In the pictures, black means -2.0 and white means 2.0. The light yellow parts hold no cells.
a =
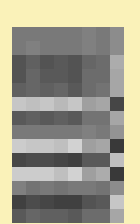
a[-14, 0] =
-0.1
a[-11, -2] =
-0.3
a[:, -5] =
[-0.1, -0.1, -0.6, -0.6, -0.4, 0.9, -0.5, -0.1, 1.0, -0.9, 1.0, -0.2, -1.0, -0.5]
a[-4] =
[1.2, 1.2, 1.2, 1.0, 1.3, 0.5, 0.7, -1.1]
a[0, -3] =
0.0
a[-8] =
[-0.6, -0.5, -0.6, -0.5, -0.6, -0.2, -0.2, 0.6]
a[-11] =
[-0.7, -0.4, -0.6, -0.6, -0.7, -0.3, -0.3, 0.6]
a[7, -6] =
-0.1
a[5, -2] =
0.6
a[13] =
[-0.6, -0.4, -0.5, -0.5, -0.6, -0.3, -0.3, 0.6]
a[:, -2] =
[-0.1, -0.1, -0.3, -0.3, -0.2, 0.6, -0.2, -0.1, 0.6, -0.6, 0.7, -0.2, -0.6, -0.3]
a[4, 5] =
-0.3
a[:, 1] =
[-0.1, 0.0, -0.5, -0.4, -0.4, 1.0, -0.5, -0.1, 1.1, -0.8, 1.2, -0.2, -0.8, -0.4]
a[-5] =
[-0.9, -0.8, -0.8, -0.9, -1.0, -0.6, -0.6, 1.0]
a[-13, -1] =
0.2
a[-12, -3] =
-0.4
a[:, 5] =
[0.0, 0.0, -0.4, -0.3, -0.3, 0.5, -0.2, 0.0, 0.5, -0.6, 0.5, -0.1, -0.7, -0.3]
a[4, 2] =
-0.5
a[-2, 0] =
-1.0
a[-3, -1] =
0.2
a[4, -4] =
-0.6
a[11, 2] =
-0.1
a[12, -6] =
-0.9

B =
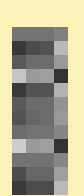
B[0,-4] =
-0.2
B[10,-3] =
-0.4
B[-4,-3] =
0.4
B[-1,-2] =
-0.8
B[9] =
[-0.2, -0.2, -0.2, 0.1]
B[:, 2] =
[-0.2, -0.7, -0.3, 0.5, -0.7, -0.3, -0.3, -0.2, 0.5, -0.2, -0.4, -0.8]
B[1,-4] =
-1.1
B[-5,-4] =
-0.3
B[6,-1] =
0.4
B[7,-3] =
-0.2
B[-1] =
[-1.1, -0.8, -0.8, 0.9]

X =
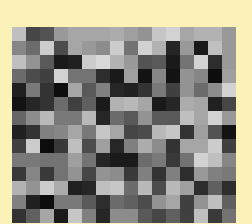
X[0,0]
1.0
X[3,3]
1.3
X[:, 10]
[1.1, 0.8, -0.6, 0.1, -0.1, -1.6, -0.6, 0.9, 0.2, -0.1, -1.2, -0.8, 0.3, -0.9]
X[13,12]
-1.0
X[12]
[0.0, -1.5, -1.8, -0.1, -0.1, -0.6, -1.3, -0.3, -0.5, -0.8, 0.3, 0.6, -1.0, 0.3, 1.0, -0.5]
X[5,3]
-0.3
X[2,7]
0.8
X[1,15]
0.4
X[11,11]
0.9
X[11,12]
0.5
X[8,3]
-1.1
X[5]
[-1.7, -1.4, -1.2, -0.3, -1.0, -0.5, -1.6, 0.8, 0.9, 0.6, -1.6, -1.4, 0.7, 0.6, -1.5, -0.9]
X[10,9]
0.0
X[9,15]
0.1
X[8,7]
-1.4
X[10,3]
-0.2
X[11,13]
-1.3
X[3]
[-0.3, -0.8, -1.0, 1.3, -0.2, -0.2, -1.3, -1.6, 0.5, -1.7, 0.1, -1.7, 0.3, 0.1, -1.8, 0.5]
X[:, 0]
[1.0, 0.1, 1.0, -0.3, -1.5, -1.7, -0.4, -1.5, -1.0, -0.1, -1.1, 0.8, 0.0, -1.2]
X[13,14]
-1.1
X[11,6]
1.0
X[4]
[-1.5, -0.1, -1.2, -1.8, 0.6, -0.6, 0.0, -1.4, -1.5, -1.2, -0.1, -1.0, 0.3, -0.3, 0.2, 1.3]
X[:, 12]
[0.6, 0.4, -0.2, 0.3, 0.3, 0.7, 1.0, -1.2, 0.6, -0.2, -1.3, 0.5, -1.0, -1.0]
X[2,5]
1.2
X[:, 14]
[0.8, 1.0, -1.3, -1.8, 0.2, -1.5, 1.3, -0.7, 1.2, 1.0, 0.0, -0.5, 1.0, -1.1]
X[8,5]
-0.8
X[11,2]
1.2
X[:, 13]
[0.8, -1.6, 1.3, 0.1, -0.3, 0.6, 0.6, 0.5, 0.6, 1.3, 0.4, -1.3, 0.3, 1.0]
